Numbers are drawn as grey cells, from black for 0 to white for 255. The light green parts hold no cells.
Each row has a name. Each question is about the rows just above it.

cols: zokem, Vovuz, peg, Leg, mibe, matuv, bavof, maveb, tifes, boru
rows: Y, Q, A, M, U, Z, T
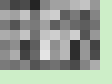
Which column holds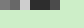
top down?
maveb
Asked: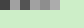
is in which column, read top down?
Vovuz
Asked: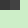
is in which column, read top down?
peg
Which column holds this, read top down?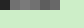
Leg
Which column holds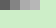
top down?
bavof
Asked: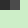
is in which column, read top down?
maveb
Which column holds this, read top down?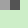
Vovuz

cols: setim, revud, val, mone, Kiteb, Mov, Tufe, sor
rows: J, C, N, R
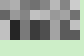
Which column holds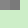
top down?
val
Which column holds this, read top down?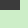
mone
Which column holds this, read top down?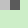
sor

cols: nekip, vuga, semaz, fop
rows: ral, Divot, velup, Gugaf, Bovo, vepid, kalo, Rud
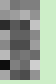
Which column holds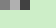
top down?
semaz
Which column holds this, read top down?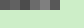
vuga

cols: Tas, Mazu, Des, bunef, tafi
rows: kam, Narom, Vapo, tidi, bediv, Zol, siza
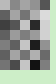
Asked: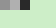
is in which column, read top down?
bunef
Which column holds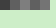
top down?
Tas
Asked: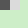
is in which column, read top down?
tafi

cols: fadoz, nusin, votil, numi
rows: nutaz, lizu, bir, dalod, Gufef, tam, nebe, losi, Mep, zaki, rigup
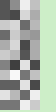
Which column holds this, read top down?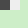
numi
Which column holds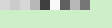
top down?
nusin
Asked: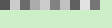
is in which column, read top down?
fadoz
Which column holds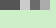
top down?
fadoz
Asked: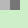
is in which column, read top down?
nusin

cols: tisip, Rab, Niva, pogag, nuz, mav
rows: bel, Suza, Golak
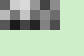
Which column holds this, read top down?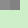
nuz
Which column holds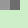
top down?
pogag
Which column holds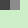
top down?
nuz
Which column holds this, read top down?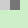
Rab
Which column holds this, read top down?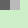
tisip

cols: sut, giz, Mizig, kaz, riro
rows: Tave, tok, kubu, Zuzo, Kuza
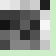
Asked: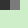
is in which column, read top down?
giz
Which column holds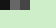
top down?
sut

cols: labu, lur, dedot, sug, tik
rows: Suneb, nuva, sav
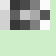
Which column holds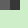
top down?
lur
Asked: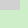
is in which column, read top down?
labu
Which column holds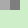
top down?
sug

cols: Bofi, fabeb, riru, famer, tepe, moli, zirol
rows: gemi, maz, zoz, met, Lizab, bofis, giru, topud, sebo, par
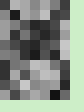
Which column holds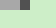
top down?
riru
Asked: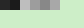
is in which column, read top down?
famer
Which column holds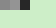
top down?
famer
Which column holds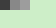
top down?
Bofi
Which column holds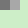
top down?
fabeb
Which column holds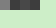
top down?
moli
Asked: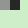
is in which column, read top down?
famer

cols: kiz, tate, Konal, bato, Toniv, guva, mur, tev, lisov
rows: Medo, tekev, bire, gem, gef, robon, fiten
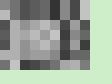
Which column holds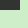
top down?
guva
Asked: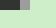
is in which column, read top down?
guva
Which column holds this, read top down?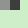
Konal
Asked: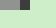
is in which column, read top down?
Konal
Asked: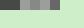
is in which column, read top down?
tev

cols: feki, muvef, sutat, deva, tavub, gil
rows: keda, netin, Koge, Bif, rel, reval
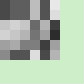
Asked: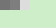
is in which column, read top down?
deva
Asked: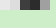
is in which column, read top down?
gil
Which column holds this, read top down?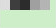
gil
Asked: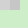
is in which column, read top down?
muvef
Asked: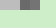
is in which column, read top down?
deva

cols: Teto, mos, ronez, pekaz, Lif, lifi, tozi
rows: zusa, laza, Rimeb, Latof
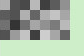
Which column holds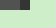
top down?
mos
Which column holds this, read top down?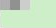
Lif
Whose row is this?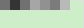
Rimeb

